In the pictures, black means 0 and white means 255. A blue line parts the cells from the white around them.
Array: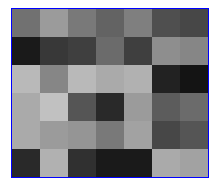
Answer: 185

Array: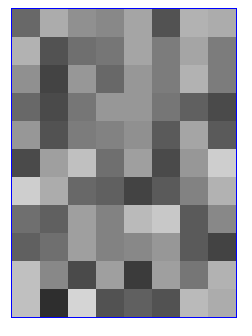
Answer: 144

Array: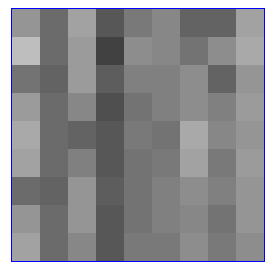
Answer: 115

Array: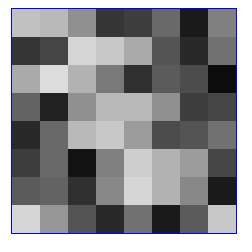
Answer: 170

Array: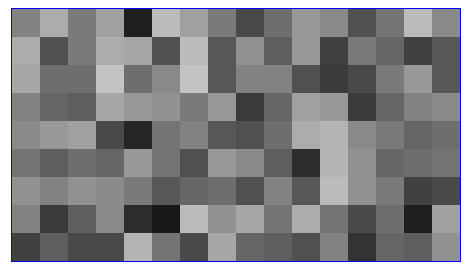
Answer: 166
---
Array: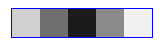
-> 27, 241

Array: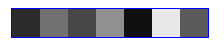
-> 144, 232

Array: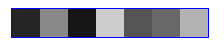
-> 205, 205

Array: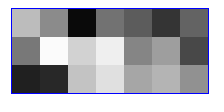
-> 239, 251

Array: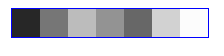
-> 147, 252

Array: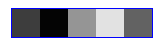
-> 149, 226

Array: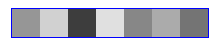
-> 224, 224

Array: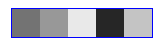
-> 233, 233
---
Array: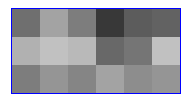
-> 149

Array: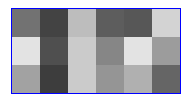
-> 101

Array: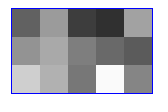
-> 133

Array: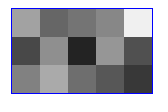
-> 56

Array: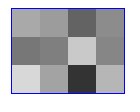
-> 182

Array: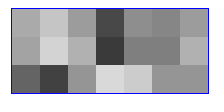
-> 149

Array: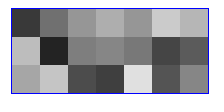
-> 134

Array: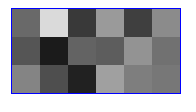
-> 119

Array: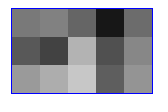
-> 148
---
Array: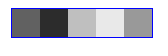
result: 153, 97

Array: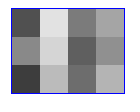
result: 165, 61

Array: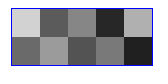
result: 176, 106

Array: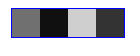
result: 51, 112

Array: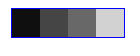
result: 210, 15

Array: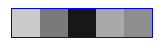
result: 142, 202
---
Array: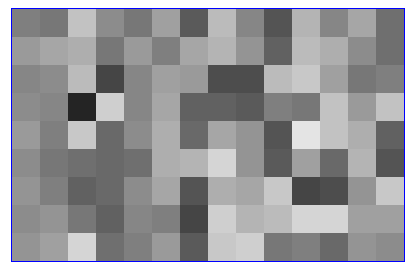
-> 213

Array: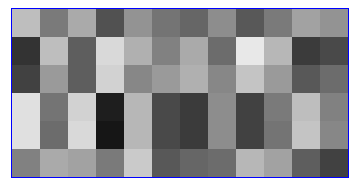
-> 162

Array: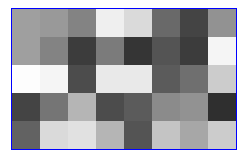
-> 225

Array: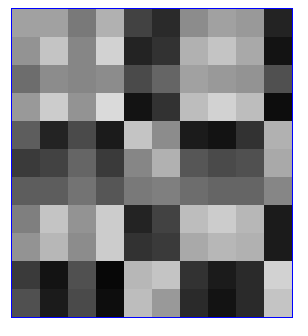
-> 74

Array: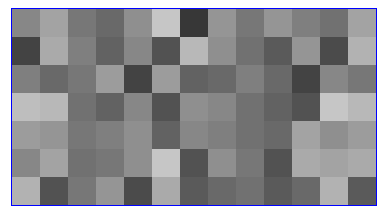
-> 119

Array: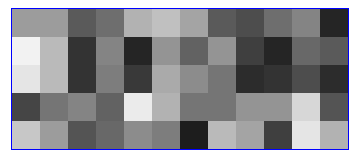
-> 84

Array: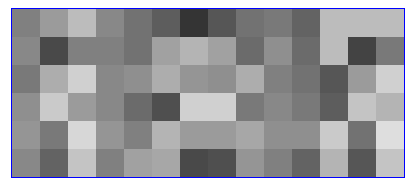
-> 196
